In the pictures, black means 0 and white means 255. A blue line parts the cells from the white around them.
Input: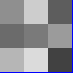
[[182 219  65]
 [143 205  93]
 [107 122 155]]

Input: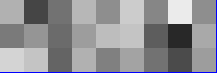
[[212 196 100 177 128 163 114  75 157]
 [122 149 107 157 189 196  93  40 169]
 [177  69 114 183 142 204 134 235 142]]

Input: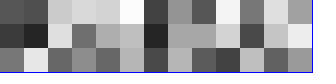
[[119 230 103 140 103 182  73 182  91  65 190  97 154]
 [ 85  79 203 217 211 252  65 148  85 244 119 223 160]
 [ 59  37 223 111 174 190  37 167 167 211  73 197 237]]

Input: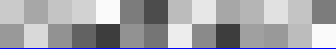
[[153 217 146  98  61 146 117 237 138  61 160 153 188 250]
 [202 167 196 210 250 124  76 188 231 167 181 225 196 124]]

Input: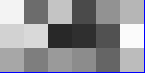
[[210 217  40  47  81 251]
 [167 126 154 140 101 188]
 [243 108 196  74 146 182]]

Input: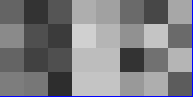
[[125 119  45 196 196 153 174  92]
 [138  79  59 208 181 145 196 106]
 [100  65  79 189 189  51 113 181]
 [100  51  85 174 161 106  71 167]]
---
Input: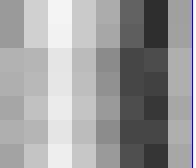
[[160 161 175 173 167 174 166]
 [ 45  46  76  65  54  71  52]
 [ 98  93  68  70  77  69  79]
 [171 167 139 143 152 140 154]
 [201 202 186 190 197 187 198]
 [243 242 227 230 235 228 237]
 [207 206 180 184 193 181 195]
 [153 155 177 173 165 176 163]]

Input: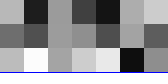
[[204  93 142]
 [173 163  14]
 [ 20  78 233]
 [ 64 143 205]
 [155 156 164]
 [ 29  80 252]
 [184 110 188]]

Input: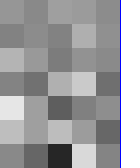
[[140 144 138 111 142 103 132]
 [155 175 146 202 128 156 217]
 [159 130 124 176  94 189  38]
 [137 140 153 113 159 159 102]
 [150 130 180 131 230 190 137]]

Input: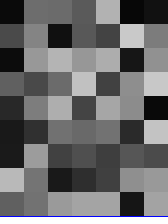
[[ 17 124 145 200   9 195  75 153 163]
 [  7 201  22 142 140  42  86 143  21]
 [178  67 173  65 166 114  62  64 164]
 [ 90  88 151 193  68 105  79  46 164]
 [107  16 180 107 174 113  65  25 154]
 [109 132 152  73 125  48 156 116 114]
 [ 10  74  12  96  40  25  26 185  96]]

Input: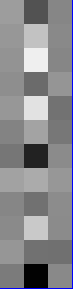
[[134 137 134 149 114 119 139 151 140 139 112 137]
 [ 82 194 239 107 226 163  34 171 113 201 113   2]
 [157 151 147 142 151 131 118 162 134 138 150 123]]

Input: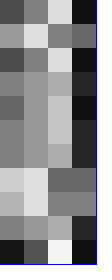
[[ 16 105  16  38  16  38  38 105 128  38  16]
 [220 127 220 173 197 197 173 104 127 173 243]
 [129 223 129 152 152 152 152 223 223 152  82]
 [ 75 154  75 127 101 127 127 206 180 127  22]]

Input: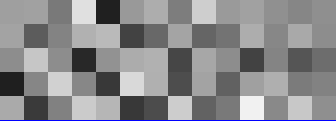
[[143 141 109 130 143]
 [134 169  85 123 200]
 [144 135 132 175 137]
 [161 173  66 160 241]
 [154 115 141  97 121]
 [206 101 167 163  98]
 [125 164  70  77 205]
 [173 104 177 176  76]
 [153  66 172 217  56]
 [ 32 186 146  56 182]
 [224 177  40 135 203]
 [121 131 141 209 129]
 [161  92 198 134  58]
 [159 163 141  31 170]]

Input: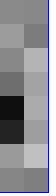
[[136 124 180 163 171 158 192 127]
 [138 156 136 110  15  35 154 134]]

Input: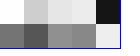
[[ 21 238]
 [236 136]
 [230 144]
 [206  86]
 [254 116]]
